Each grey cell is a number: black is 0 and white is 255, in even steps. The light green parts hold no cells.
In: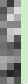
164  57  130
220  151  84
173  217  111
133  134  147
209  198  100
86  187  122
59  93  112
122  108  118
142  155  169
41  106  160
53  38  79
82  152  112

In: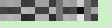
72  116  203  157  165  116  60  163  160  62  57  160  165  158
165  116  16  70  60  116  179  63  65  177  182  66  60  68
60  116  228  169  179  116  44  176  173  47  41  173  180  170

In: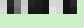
40  20  212  214  21  29  36  203  122  39  208
27  19  215  227  17  26  25  208  112  30  216

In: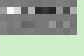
115  124  126  120  121  115  117  121  126  123  126
173  72  145  37  55  42  180  86  214  250  158
119  122  121  121  121  120  122  121  123  121  123
116  142  110  151  123  119  107  102  128  122  133
124  115  124  119  121  121  126  122  120  117  128

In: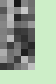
110  131  23  179  138
115  200  140  166  86
88  82  38  187  124
153  115  105  178  134
83  60  55  115  127
81  47  68  185  131
41  64  115  61  115
63  30  127  111  173
115  185  61  115  151
190  138  115  67  52

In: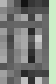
52  65  54  19  79  126  181
80  81  77  64  100  110  134
103  164  66  168  145  81  155
104  97  101  101  103  100  96
101  137  40  162  139  96  158
98  203  95  168  158  68  136
100  176  74  169  150  77  149
106  126  49  157  129  94  159
109  129  35  168  135  92  170
112  93  106  104  112  97  85
65  68  60  40  102  123  161
122  196  48  193  113  91  150

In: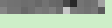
161  114  110  116  41  71  102  105  114  104  111  109  113  114  118
90  119  113  118  122  199  109  126  117  121  111  103  116  116  133
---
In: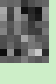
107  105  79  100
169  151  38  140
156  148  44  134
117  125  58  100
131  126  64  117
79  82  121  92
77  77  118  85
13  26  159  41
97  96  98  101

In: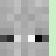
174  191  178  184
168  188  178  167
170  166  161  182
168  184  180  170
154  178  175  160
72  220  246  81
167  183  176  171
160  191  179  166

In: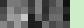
46  120  56  49  108
75  110  67  44  98
87  151  30  55  108
134  153  29  112  92

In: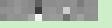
132  148  136  141  144  145  143
145  152  139  147  144  144  145
134  145  168  149  154  147  143

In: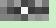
152  158  90  119
119  51  56  60
128  119  159  157

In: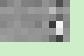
121  148  127  145  80
153  146  155  152  147
140  145  137  142  102
135  152  140  154  245
150  149  147  148  226
158  146  150  141  66

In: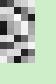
51  196  237
224  32  194
176  250  30
26  191  160
21  191  169
216  39  194
64  194  245
194  219  114
240  23  192

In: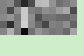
130  85  77  190  112  139
129  141  127  143  155  77
137  121  142  114  105  117
98  127  136  71  124  99
132  122  114  132  124  162
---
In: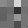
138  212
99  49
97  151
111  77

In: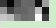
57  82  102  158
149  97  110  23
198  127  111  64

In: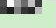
80  161  192
61  126  40

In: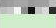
152  166  154  160
191  243  18  216

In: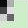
12
68
208

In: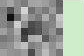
150  140  163  158  99
127  139  114  123  110
134  104  142  172  197
133  206  76  126  183
159  173  70  120  103
119  156  172  91  145
138  175  128  172  171
159  144  77  187  119
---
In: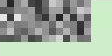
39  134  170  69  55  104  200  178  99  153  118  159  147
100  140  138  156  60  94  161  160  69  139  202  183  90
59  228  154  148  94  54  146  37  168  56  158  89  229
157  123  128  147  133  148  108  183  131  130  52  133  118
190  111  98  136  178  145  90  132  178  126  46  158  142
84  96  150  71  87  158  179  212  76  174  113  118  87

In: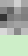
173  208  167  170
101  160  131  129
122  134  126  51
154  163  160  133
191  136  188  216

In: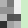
122  241  177
147  239  148
83  87  189
162  183  48

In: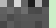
86  215  100  28  175  60  182
107  90  110  75  73  91  97
76  85  88  87  87  88  93
92  80  85  85  70  87  71

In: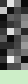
229  130  10  54
17  67  43  199
97  84  129  13
54  71  143  25
223  122  38  58
10  63  124  95
43  69  154  43
107  88  117  14
240  129  13  54
76  78  157  10

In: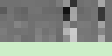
113  113  115  115  113  113  109  123  148  50  112  116  113  167  114  113
114  105  100  115  116  107  106  103  18  163  105  111  116  55  115  91
117  108  105  112  112  111  112  110  47  166  111  111  117  56  114  111
115  132  123  113  120  121  117  113  150  113  123  122  114  162  113  117
115  114  116  113  127  114  120  109  179  204  119  119  114  133  115  124
117  126  110  112  132  120  128  107  138  201  123  119  117  172  114  120
